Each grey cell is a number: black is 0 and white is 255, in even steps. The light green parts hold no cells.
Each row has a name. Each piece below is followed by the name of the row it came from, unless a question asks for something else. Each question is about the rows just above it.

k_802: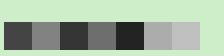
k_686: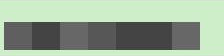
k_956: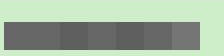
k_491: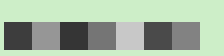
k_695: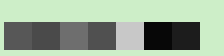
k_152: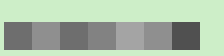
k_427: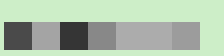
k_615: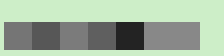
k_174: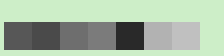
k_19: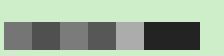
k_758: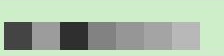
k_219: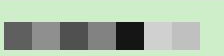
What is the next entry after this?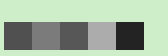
[35]
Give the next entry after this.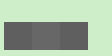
[103]
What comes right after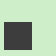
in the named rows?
[150]

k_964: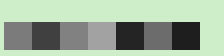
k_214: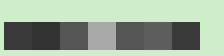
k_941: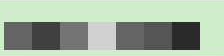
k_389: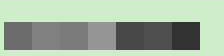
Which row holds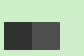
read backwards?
k_389
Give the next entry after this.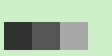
[85]
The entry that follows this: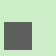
[58]
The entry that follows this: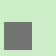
[209]
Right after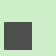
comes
[50]
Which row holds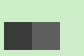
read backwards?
k_214
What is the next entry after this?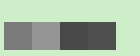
[50]

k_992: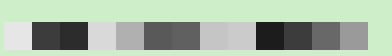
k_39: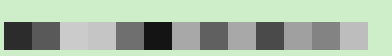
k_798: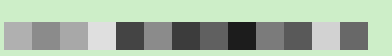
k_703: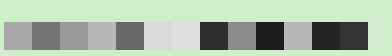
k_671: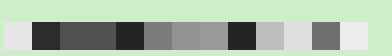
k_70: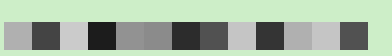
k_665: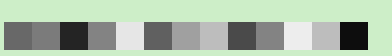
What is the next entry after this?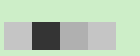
[81]
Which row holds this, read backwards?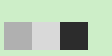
k_992

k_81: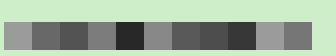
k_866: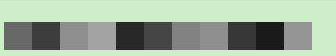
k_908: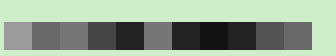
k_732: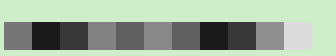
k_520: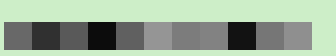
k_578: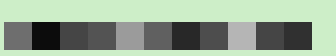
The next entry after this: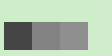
[55]
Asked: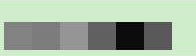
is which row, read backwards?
k_520
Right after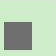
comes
[12]
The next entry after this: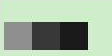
[149]

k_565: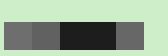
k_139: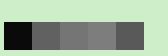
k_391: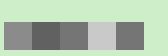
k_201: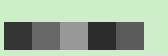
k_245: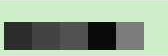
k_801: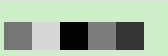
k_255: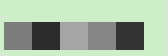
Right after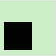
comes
[125]
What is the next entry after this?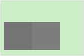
[89]
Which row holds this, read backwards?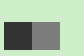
k_801
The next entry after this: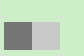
[117]

